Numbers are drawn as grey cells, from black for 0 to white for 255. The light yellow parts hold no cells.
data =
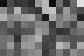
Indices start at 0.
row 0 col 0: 16
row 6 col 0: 110
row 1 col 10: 96
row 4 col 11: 115
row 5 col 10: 83
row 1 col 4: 69
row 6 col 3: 153
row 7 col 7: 86
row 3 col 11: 141
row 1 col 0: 144
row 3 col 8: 130
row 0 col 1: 75
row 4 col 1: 75
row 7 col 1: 113
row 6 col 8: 184
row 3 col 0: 89
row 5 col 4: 149
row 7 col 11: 121
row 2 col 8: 122
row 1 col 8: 79
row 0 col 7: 10
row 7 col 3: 118
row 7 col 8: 124
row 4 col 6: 137
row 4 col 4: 89
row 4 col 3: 85
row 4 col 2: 71
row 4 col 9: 59

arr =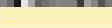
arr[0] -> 131
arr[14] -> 83
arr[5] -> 99
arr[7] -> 124
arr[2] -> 26
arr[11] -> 60

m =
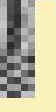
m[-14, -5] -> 174
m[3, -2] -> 149
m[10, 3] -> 112
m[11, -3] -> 66
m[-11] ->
[198, 90, 48, 149, 178]
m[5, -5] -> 177
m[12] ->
[76, 157, 160, 70, 115]
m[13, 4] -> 188
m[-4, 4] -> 69
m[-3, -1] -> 176
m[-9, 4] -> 180
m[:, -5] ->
[174, 186, 188, 198, 186, 177, 162, 132, 78, 139, 68, 182, 76, 191]
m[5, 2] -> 69
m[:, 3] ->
[193, 168, 138, 149, 182, 157, 202, 171, 96, 181, 112, 157, 70, 192]
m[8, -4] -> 155
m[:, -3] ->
[62, 60, 48, 48, 99, 69, 76, 122, 169, 100, 187, 66, 160, 77]
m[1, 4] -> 186

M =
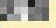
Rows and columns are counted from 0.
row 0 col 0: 125
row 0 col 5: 127
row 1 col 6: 97
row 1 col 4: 126
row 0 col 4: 29
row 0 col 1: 105
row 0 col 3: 170

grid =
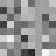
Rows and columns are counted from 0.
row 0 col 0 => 160
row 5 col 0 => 207
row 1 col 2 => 88
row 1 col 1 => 155
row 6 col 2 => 130
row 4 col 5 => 160
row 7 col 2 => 138
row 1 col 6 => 161
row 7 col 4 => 44
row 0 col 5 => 160
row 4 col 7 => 150
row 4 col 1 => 128
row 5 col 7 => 140
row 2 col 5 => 160
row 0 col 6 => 158
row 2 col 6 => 85
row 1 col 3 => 189
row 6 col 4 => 185
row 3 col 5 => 160

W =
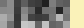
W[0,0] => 116
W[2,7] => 119
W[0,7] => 126
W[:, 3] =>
[94, 133, 146, 198]
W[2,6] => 63
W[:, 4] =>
[64, 100, 67, 191]
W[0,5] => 58
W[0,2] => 64
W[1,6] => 112
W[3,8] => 108

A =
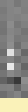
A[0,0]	129
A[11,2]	56
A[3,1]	140
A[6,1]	142
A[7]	[109, 224, 138, 104]
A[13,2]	132
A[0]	[129, 133, 120, 129]
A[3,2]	119
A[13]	[110, 122, 132, 109]
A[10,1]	137
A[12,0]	127
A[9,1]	232
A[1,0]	122
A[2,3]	133
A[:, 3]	[129, 127, 133, 128, 116, 123, 131, 104, 123, 101, 115, 142, 131, 109]
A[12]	[127, 129, 103, 131]
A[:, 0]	[129, 122, 126, 118, 116, 125, 121, 109, 126, 105, 117, 99, 127, 110]

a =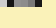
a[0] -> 205
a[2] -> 144

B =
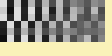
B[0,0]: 222
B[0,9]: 76
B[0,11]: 113
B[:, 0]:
[222, 203, 222, 36, 30, 15]
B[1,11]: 140
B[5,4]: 33
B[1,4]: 222
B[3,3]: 203
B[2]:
[222, 36, 222, 33, 203, 30, 182, 55, 180, 77, 186, 91, 76, 132, 87]
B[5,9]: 180
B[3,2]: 33
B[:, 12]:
[87, 77, 76, 132, 108, 186]
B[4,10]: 125
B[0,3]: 30
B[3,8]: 77
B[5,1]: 222
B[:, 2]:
[203, 222, 222, 33, 55, 36]
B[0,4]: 182
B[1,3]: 36
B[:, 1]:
[33, 15, 36, 222, 182, 222]
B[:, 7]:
[77, 30, 55, 180, 132, 182]
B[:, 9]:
[76, 55, 77, 186, 141, 180]

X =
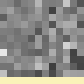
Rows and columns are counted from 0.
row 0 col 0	136
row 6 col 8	119
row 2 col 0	95
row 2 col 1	138
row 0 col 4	135
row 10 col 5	76
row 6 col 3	112
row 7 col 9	148
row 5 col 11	125
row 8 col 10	70
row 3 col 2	142
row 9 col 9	129
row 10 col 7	74
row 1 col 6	123
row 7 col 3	112
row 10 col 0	191
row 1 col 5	157
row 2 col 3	128
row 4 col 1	124
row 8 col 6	133
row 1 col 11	147
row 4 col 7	173
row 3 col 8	158
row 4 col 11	148
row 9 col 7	62
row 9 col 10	94
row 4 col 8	107
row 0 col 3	128
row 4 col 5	86
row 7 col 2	144
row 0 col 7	124
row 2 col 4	143
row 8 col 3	138
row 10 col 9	165

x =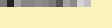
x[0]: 123
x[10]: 138
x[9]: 162
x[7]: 121
